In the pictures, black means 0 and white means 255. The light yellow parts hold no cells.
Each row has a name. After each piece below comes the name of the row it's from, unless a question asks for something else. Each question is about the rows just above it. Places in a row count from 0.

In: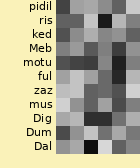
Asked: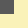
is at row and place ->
Meb, 2
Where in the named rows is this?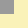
Meb, 1
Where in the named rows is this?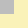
zaz, 0
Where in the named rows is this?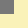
Dum, 5
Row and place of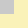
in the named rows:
pidil, 5
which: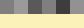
Meb
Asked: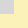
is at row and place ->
Dal, 3

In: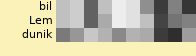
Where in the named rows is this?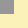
dunik, 1
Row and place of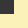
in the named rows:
bil, 9
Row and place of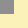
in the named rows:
bil, 6
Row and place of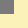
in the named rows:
dunik, 0
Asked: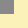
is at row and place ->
dunik, 4

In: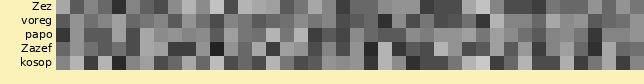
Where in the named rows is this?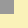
Zazef, 33
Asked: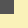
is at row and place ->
voreg, 28
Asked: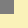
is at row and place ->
papo, 26
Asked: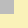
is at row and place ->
kosop, 11
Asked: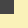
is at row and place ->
papo, 20
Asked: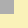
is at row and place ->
kosop, 36
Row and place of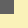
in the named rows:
Zez, 6

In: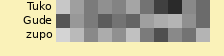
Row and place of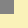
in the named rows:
Tuko, 4
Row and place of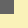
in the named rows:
Gude, 5

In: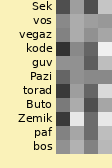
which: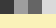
torad
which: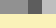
guv
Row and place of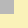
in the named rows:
bos, 3
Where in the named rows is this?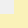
kode, 3
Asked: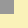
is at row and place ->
vos, 3
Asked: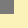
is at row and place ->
Buto, 0

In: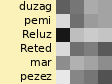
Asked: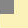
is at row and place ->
pezez, 1
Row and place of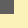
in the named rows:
duzag, 0
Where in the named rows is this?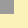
pemi, 2
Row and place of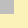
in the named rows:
Reluz, 1

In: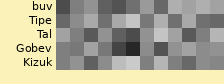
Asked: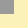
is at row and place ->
buv, 6
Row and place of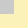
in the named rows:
Kizuk, 5
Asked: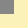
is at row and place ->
Kizuk, 11
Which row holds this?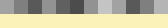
Tal

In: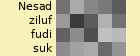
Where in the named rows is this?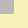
fudi, 4
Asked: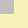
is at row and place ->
fudi, 3
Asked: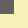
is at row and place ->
fudi, 0

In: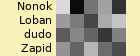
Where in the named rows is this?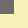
Zapid, 3
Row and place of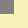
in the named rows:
dudo, 4
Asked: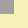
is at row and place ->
Nonok, 3
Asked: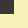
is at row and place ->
dudo, 3
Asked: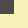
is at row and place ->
Zapid, 4

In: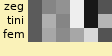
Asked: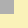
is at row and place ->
tini, 1
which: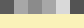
fem
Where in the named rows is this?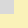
fem, 4
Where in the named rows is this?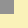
zeg, 2
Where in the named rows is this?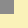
fem, 2

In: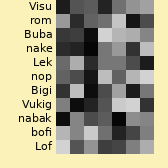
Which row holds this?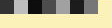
Bigi
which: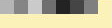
bofi
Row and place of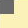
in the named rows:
Lek, 0
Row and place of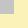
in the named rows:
rom, 4

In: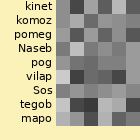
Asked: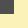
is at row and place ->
mapo, 2
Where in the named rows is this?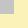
tegob, 0
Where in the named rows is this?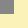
Sos, 5
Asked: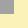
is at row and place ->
kinet, 2
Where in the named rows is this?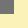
pog, 1

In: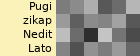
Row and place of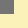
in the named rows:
Nedit, 4
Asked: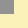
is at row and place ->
Lato, 2
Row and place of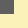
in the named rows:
zikap, 1

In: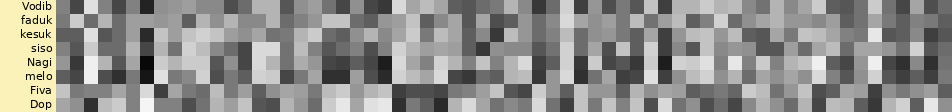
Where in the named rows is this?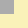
Nagi, 17
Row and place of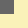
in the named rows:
Fiva, 48

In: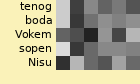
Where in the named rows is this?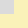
sopen, 0
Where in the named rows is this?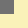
boda, 2
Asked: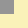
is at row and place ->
Vokem, 3
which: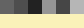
Vokem
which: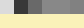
sopen
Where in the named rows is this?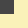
Vokem, 4

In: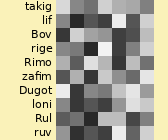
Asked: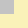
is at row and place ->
Dugot, 4
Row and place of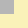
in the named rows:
Rimo, 3
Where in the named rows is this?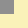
zafim, 4
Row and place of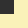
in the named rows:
ruv, 1

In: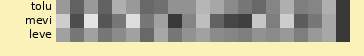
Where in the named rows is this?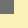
tolu, 7
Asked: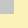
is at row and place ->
mevi, 14

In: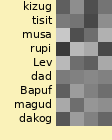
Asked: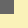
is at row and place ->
dakog, 3
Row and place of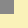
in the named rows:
dad, 2
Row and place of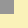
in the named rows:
magud, 2

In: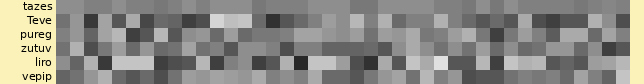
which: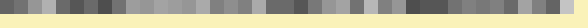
vepip
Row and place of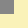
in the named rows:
tazes, 39
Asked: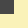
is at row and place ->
Teve, 6
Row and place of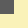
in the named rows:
pureg, 35
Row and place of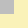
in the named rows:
Teve, 12

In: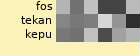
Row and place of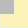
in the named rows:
fos, 5
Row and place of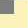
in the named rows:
tekan, 2
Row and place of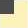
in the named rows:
kepu, 3

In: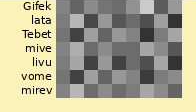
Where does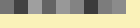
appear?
vome
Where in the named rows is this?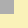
mive, 1
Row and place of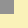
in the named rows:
Gifek, 5
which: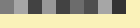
livu
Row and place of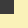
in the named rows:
vome, 6
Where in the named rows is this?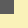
Gifek, 7

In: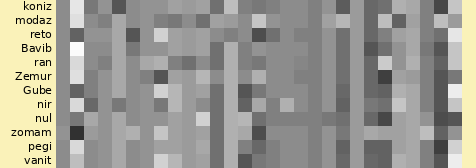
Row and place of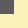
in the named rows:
koniz, 20
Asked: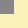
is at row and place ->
ran, 17

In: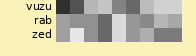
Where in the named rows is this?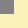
vuzu, 4
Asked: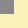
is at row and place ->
rab, 6
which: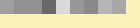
rab
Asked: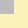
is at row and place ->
vuzu, 6
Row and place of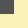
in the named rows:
vuzu, 1

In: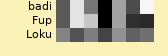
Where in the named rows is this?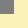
Loku, 2
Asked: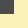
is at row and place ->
badi, 5

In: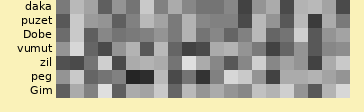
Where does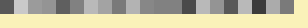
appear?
puzet
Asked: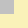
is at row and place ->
Gim, 14
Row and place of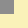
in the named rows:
vumut, 20
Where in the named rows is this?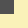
zil, 0
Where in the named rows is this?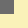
Dobe, 0
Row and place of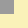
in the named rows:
puzet, 2
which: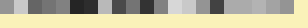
peg

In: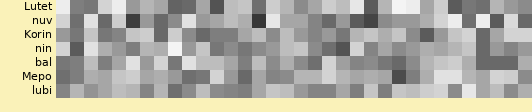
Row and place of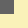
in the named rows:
Lutet, 8
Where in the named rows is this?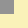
lubi, 2
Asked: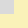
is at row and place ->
nuv, 32
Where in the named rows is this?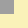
bal, 20

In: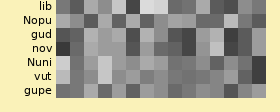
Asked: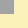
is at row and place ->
Nopu, 8
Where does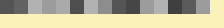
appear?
gud
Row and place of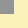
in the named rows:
nov, 10
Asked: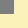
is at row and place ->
vut, 6

